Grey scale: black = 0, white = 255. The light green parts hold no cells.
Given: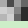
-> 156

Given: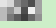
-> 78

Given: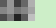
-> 103

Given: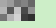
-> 131

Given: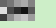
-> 170

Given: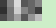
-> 102

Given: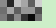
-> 95

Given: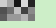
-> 218

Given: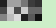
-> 60
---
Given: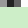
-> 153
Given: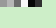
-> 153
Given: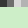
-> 53
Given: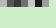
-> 184
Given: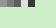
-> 149
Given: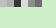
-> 191
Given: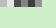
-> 190
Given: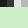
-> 26
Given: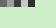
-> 106
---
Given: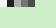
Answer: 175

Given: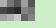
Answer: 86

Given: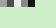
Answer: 236

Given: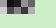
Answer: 31

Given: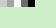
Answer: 247

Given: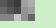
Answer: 59

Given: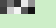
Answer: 48

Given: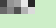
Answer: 162
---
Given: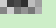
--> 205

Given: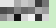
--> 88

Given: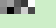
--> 3

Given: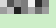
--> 186

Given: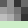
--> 147

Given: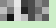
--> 120

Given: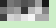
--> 144
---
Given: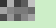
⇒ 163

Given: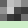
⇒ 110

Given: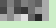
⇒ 170

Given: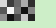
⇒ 34

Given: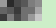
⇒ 198

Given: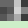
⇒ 59

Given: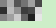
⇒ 230
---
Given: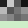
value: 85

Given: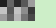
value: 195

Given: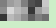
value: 55

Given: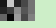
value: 140

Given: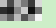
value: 203

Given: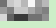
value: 169

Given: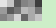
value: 185

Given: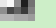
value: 99
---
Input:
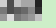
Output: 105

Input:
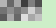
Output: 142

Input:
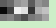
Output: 53

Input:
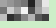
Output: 76

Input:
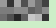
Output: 95

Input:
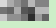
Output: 73
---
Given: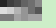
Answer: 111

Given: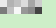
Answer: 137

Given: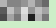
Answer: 191

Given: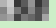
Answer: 79

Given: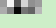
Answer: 100

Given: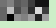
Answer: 218

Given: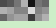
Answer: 132

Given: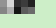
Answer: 92
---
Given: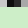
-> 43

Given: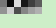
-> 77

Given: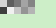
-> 196

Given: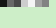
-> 73

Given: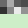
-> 234

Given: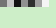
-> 19

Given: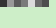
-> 91
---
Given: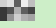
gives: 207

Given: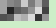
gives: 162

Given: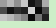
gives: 157

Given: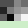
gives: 79

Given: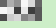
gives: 101

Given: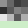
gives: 145

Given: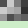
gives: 79
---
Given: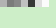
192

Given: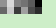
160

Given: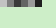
127

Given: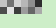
195

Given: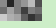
175

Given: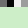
110

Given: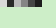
133
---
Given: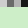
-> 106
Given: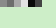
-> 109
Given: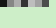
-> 134
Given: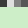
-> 223
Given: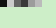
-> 203
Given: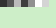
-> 87
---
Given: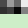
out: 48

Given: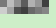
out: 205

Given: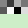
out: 89

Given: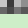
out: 103

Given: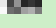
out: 249

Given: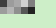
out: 156

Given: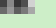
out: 107

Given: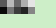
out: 9
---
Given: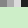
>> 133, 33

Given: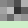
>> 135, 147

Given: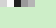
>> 211, 181

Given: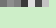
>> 115, 195

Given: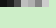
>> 18, 204

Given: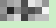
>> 134, 191

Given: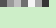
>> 83, 53

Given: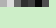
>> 178, 78
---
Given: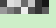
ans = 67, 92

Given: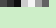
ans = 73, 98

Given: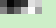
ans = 81, 162

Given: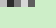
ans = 191, 94

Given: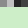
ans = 139, 66

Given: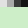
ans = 225, 20

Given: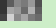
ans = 53, 107
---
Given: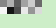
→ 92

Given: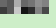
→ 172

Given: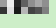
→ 39

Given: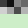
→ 134

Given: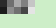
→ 170

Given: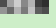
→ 206

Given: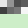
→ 78
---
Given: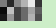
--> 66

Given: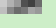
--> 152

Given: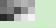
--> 77

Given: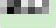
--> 53

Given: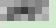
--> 85

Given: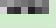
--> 127
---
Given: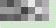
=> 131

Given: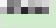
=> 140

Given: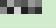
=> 100

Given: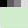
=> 134

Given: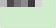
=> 115

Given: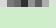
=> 105
